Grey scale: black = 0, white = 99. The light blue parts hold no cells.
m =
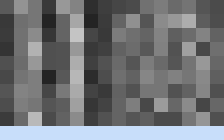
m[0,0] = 35
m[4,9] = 33
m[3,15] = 43
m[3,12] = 32
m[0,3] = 22
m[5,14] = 53
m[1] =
[22, 43, 46, 14, 39, 65, 14, 23, 39, 56, 33, 54, 59, 67, 36, 30]
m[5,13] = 46
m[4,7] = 32
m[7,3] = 33
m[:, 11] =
[48, 54, 51, 50, 41, 46, 46, 60, 29]
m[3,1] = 44
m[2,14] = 51
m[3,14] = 28
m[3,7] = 25
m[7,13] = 54
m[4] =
[31, 42, 59, 31, 32, 67, 25, 32, 41, 33, 48, 41, 33, 45, 59, 40]
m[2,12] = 37
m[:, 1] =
[57, 43, 44, 44, 42, 45, 51, 49, 41]
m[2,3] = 21
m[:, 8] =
[27, 39, 48, 38, 41, 43, 38, 39, 39]
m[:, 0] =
[35, 22, 23, 20, 31, 28, 33, 30, 23]
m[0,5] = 51
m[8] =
[23, 41, 72, 29, 38, 54, 24, 32, 39, 33, 37, 29, 29, 46, 58, 31]
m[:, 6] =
[18, 14, 27, 22, 25, 17, 26, 21, 24]
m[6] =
[33, 51, 49, 27, 47, 66, 26, 22, 38, 32, 46, 46, 32, 38, 52, 31]
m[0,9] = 29
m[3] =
[20, 44, 69, 31, 32, 59, 22, 25, 38, 42, 34, 50, 32, 62, 28, 43]

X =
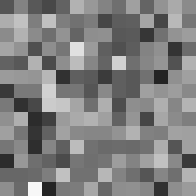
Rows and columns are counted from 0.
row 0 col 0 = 33
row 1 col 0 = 67
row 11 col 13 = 22
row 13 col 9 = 56
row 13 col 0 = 55
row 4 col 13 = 69
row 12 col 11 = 52
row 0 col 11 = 57
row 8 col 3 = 25
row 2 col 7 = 56
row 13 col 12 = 55
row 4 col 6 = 52
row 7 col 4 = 77
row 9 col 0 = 62
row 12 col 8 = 51
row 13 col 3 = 14
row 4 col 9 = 43
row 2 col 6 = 55
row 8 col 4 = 60
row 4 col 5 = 73
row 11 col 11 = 75
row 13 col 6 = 65
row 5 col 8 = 37
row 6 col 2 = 47
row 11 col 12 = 53
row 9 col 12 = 63
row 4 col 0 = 38
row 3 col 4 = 46
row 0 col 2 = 34
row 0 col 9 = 62
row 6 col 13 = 53
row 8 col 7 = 62
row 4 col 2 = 69
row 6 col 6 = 33
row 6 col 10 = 62
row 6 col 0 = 22
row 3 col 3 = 55
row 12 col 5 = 44

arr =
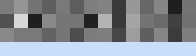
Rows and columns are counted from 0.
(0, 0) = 48
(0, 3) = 37
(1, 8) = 22
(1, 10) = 45
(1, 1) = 84
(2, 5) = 30
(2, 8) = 27
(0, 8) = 22
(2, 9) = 61
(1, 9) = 64
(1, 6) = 13
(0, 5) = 36
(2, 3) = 38
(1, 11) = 41

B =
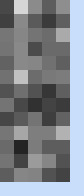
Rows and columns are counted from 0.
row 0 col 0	28
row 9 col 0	46
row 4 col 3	44
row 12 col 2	51
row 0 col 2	54
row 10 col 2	48
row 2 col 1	52
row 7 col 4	23
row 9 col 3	49
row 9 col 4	69
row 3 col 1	53
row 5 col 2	42
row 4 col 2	52
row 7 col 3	26
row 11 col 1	26
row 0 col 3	36
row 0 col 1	83
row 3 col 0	45

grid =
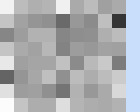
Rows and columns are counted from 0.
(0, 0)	94
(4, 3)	64
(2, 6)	56
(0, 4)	93
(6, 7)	66
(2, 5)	55
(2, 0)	52
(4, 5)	54
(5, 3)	74
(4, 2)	64
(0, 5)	66
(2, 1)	61
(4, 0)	90
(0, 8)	66
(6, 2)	62
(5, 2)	65
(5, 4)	56
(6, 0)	87
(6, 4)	45

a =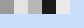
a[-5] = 60
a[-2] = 10
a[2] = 71
